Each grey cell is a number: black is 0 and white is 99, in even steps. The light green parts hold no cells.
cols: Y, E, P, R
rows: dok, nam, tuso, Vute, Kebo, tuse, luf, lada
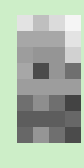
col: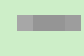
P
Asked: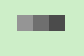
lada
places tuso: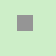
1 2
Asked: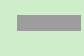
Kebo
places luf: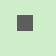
0 1 2
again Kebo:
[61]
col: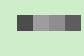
E

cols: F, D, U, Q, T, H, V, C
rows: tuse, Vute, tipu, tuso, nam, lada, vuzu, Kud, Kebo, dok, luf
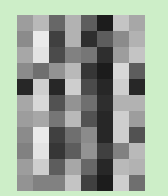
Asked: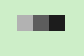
tuse
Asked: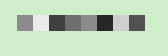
Kud
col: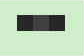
H
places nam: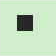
0 2 5 7

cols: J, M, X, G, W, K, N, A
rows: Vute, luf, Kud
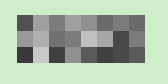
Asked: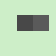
Kud
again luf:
[48]
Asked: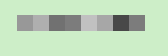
luf

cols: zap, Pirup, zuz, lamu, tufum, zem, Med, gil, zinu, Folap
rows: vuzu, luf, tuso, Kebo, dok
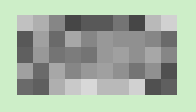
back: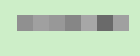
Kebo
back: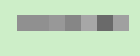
luf

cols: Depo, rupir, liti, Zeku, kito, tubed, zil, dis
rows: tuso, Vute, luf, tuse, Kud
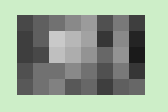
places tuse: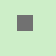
1 2 4
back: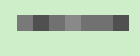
tuse
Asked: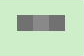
tuse

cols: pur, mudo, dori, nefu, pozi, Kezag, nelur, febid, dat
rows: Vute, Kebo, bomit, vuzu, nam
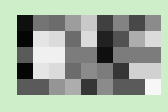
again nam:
[35]
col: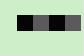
pur
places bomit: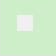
1 2
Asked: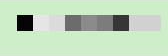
vuzu
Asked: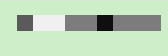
bomit
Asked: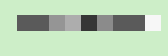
nam

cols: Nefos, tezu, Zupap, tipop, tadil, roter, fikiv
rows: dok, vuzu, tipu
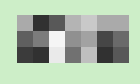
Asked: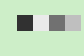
tipu
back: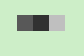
tipu
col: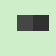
roter
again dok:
[66]
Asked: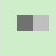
tipu

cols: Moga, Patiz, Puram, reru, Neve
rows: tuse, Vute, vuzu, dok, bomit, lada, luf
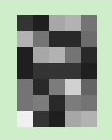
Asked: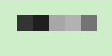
tuse
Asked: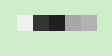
luf
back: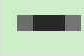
Vute
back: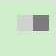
bomit
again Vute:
[16]
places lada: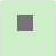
0 4
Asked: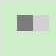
bomit

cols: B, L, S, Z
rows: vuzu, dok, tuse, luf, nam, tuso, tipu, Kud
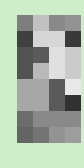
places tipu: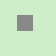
1 2 3
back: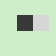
dok
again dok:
[83]

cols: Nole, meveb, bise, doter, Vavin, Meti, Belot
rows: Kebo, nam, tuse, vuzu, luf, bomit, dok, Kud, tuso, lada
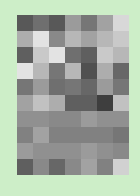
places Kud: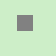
0 2 3 4 5
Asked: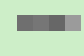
luf
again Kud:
[50]

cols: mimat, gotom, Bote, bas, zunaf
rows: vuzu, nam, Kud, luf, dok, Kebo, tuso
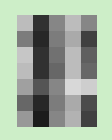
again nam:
[48]
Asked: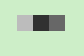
luf

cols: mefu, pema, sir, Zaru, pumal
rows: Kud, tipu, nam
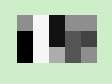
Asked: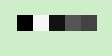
tipu
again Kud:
[55]
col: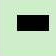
mefu
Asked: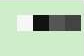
tipu
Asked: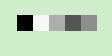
nam

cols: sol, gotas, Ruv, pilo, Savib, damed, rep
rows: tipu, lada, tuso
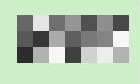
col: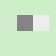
damed
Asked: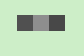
tipu

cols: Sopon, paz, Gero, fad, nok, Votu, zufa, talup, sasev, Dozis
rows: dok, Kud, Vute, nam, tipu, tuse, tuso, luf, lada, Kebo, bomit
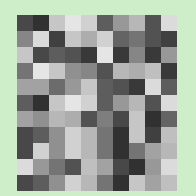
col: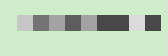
Sopon
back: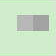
lada
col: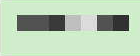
sasev
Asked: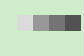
Kebo
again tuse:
[36]

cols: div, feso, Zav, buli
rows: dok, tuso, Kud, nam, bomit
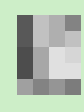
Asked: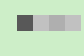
tuso
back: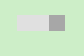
nam
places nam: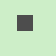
0
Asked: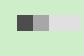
nam
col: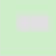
Zav

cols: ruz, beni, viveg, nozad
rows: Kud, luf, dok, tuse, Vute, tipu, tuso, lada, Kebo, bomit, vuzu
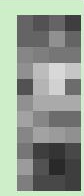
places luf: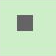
0 1 3
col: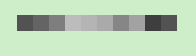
beni
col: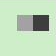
beni
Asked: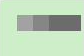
tuso

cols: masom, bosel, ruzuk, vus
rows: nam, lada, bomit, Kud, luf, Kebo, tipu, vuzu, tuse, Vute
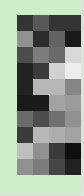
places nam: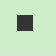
0 2 3
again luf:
[71]
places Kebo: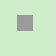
3

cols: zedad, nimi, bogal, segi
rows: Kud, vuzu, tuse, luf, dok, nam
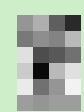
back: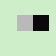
luf
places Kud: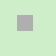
1
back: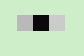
luf
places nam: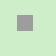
0 2 3

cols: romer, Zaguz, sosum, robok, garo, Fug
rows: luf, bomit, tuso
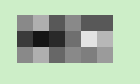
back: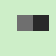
bomit
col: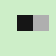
Zaguz
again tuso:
[53]

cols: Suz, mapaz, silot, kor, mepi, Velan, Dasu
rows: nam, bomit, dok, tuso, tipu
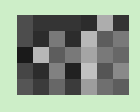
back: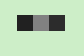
tuso
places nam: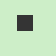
1 2 3 6
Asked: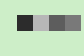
bomit
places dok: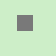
3 5

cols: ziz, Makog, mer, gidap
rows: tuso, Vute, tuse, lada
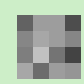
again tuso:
[61]
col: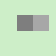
ziz
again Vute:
[52]
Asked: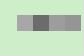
lada
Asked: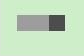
tuso

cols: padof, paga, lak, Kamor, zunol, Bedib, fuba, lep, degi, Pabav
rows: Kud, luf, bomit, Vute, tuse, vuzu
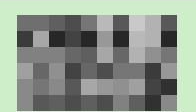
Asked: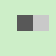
Kud
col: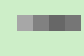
paga
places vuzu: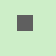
2 4 7
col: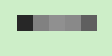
lak
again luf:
[15]

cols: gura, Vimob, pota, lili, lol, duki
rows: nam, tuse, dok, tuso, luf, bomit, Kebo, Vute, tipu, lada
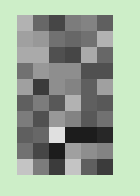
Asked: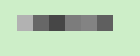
nam
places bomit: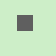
0 4
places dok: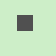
2
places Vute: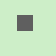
0

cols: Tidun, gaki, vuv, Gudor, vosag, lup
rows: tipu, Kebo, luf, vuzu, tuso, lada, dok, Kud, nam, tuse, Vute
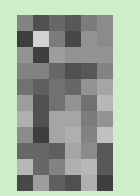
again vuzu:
[51]
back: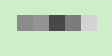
Kebo
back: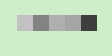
Kud
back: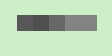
vuzu
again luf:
[57]
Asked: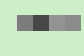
Kebo
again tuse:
[71]

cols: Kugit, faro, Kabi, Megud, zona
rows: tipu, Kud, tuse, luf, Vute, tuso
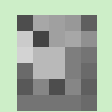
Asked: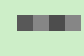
Vute
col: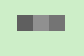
zona
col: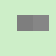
Megud
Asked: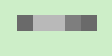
luf
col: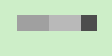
Kabi
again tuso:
[45]

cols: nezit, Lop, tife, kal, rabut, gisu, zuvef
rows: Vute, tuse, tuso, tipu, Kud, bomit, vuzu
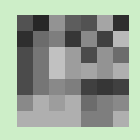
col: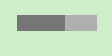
Lop
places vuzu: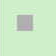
0 1 2 3 6
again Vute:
[32]
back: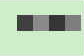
tuse
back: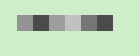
tuso
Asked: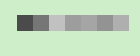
tipu

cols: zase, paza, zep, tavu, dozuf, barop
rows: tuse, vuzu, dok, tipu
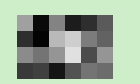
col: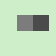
dozuf
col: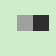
zase

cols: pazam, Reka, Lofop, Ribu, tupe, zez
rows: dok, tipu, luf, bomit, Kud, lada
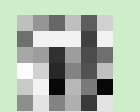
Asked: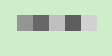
dok
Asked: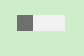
tipu
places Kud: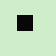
2 5
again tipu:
[94]
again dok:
[74]

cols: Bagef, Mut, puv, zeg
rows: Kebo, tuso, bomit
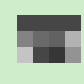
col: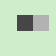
zeg
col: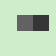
puv
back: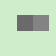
tuso
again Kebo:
[27]
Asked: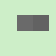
tuso

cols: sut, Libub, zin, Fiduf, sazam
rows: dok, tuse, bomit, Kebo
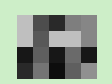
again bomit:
[9]
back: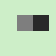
dok
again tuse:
[74]
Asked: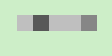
tuse

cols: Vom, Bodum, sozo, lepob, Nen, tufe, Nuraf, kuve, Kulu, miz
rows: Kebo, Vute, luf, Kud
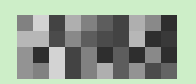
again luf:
[18]
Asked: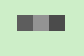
Kud
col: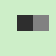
Bodum
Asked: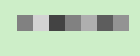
Kud
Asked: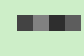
luf
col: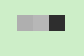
kuve

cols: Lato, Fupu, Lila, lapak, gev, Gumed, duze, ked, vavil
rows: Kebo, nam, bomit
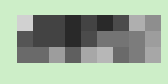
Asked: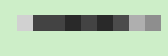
Kebo
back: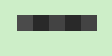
Kebo
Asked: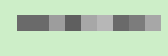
bomit
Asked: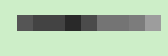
nam

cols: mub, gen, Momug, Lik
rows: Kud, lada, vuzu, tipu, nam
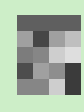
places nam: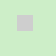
2
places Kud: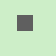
0 1 2 3
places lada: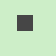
1
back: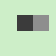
tipu
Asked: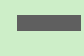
Kud
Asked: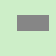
nam

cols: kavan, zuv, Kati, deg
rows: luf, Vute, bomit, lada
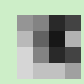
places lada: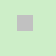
1 2
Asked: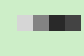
bomit
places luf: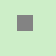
1
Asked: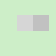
lada

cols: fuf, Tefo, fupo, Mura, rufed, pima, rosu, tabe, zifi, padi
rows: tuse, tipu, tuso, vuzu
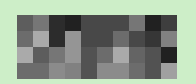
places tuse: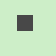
4 5 6
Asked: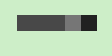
tuse
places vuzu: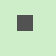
4 8
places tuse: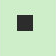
2
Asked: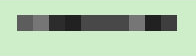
tuse
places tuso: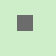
5

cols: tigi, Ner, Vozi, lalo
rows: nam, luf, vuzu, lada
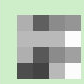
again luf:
[72]
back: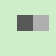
vuzu
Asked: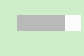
luf

